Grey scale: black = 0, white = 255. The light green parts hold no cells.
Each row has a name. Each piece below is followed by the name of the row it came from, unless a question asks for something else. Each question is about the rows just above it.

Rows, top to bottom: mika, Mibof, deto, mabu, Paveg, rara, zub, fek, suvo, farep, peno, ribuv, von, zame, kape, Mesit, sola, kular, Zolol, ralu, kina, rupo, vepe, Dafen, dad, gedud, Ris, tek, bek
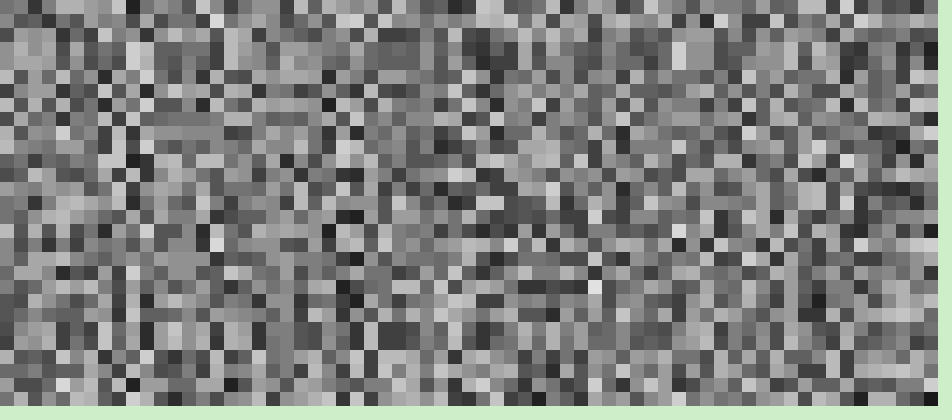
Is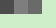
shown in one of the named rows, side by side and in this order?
yes
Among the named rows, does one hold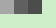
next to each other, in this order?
no
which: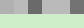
ribuv

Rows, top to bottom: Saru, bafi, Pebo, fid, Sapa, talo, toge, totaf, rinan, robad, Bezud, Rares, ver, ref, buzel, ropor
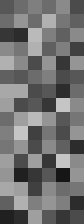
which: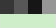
ver
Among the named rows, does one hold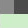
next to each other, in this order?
yes

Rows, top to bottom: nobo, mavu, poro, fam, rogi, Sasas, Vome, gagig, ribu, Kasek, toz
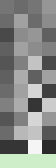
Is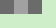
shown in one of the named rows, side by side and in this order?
yes
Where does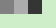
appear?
gagig
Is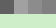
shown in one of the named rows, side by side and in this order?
yes
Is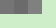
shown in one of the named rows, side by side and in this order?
no

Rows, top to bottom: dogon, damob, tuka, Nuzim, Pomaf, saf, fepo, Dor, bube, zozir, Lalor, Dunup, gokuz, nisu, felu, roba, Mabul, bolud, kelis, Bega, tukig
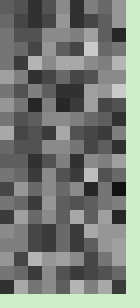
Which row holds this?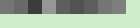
felu
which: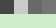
Nuzim
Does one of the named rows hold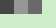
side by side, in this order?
yes
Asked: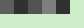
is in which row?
Dunup

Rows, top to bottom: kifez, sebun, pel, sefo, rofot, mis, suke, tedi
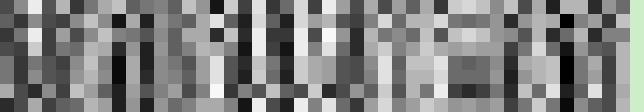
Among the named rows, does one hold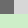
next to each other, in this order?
yes
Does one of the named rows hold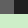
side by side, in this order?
yes
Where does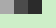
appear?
suke

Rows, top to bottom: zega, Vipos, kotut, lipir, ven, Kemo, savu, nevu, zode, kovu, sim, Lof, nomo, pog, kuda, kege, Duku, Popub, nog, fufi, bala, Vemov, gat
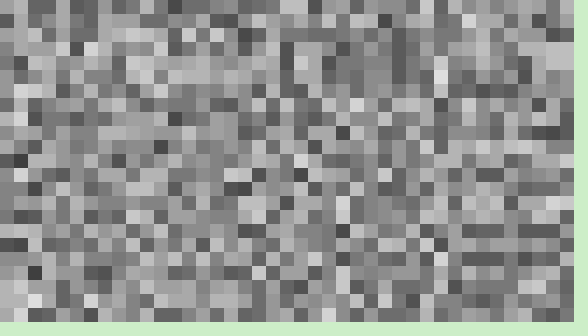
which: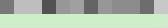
zega
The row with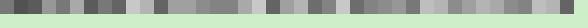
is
kege
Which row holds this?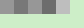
savu
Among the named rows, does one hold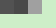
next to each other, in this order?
yes
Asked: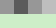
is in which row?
lipir
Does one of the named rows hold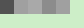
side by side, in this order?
yes

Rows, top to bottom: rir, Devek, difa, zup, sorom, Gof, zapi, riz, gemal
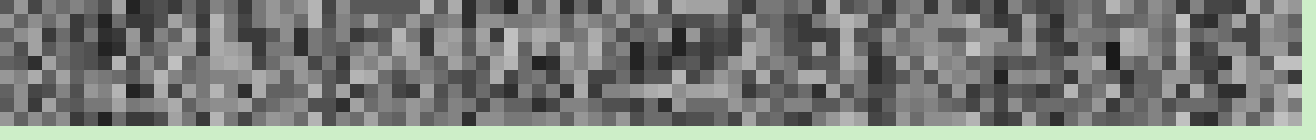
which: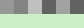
zup
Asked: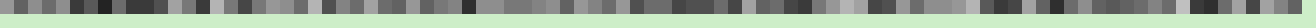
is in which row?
Devek

